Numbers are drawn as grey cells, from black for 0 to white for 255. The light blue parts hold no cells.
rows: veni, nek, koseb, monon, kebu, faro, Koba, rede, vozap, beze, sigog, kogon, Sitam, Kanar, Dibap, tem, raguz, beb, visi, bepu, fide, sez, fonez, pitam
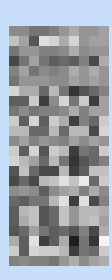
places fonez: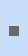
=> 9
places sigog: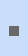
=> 3 4 6
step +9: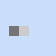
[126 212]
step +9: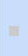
[212]

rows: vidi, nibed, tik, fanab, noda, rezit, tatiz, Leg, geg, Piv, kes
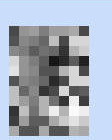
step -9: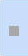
[159]
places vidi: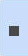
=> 1 8
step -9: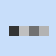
[ 43 182 104 170]
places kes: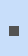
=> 2 3 5 6
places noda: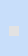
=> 1
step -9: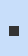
[43]
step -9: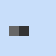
[94 43]

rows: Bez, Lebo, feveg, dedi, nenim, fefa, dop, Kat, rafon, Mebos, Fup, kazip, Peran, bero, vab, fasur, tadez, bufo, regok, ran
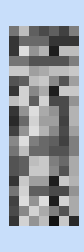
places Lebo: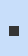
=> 1 5 6 7
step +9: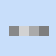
[145 219 179 135]
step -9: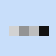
[201 138 180   9]
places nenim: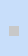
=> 1 2 7
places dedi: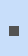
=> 3 4 5 6

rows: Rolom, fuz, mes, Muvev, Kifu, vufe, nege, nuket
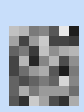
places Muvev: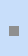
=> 7
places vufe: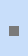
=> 4
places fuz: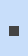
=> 2 5 6
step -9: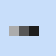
[163  78  20]

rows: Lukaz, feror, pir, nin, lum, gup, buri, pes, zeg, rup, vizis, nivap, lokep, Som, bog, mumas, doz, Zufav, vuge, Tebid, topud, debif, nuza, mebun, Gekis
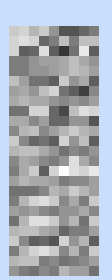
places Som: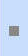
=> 1 4 9
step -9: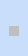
[182]
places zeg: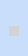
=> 3 4 9

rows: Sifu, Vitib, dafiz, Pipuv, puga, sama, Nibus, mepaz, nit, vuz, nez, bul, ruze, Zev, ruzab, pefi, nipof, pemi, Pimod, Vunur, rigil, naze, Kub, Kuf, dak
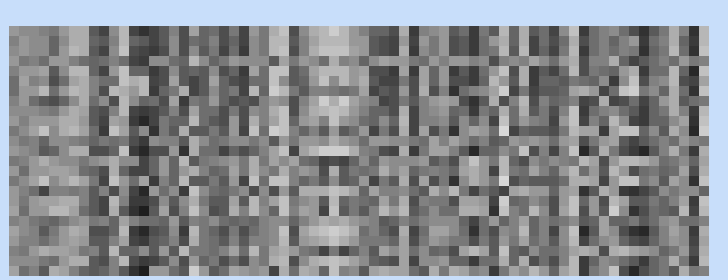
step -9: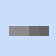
[131 131 101  92]
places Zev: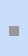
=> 3 5 10 16 23 38 42 46 48 61 65
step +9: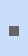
[110]
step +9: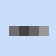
[119  77 110 161]
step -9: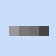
[143 111 101  59]
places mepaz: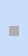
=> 8 33 49 60 67
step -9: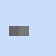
[ 92 111]

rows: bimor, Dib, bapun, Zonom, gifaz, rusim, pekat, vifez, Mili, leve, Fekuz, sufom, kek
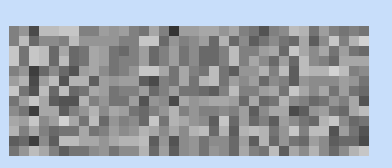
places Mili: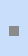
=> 1 10 22 26
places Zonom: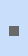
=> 5 7 15 20 21 27 29 33
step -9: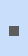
[84]
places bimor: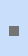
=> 14 25 31 34 36
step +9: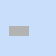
[188 188]
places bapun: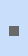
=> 5 7 12 15 20 21 28 36
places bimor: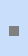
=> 1 8 9 13 16 24 27 33 35

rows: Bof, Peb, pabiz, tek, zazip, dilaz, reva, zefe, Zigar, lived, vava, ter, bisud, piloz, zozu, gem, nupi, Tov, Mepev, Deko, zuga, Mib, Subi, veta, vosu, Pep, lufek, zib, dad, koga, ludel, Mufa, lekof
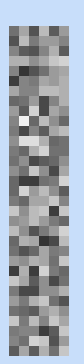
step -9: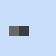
[95 52]
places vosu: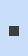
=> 1 3
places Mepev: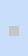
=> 1 4 6
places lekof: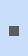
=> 1 3
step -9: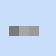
[113 157 146]

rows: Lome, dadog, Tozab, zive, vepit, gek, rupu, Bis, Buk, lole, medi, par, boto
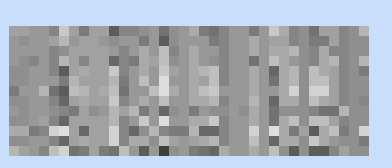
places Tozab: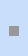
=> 1 2 3 4 11 13 15 18 20 21 23 24 26
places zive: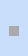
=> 14 19 28 32
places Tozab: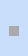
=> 14 19 25 27 28 32
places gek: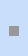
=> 3 4 5 13 15 17 18 23 24 26
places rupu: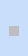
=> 7 11 15 20
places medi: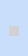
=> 5 11 25 36
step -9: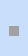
[152]

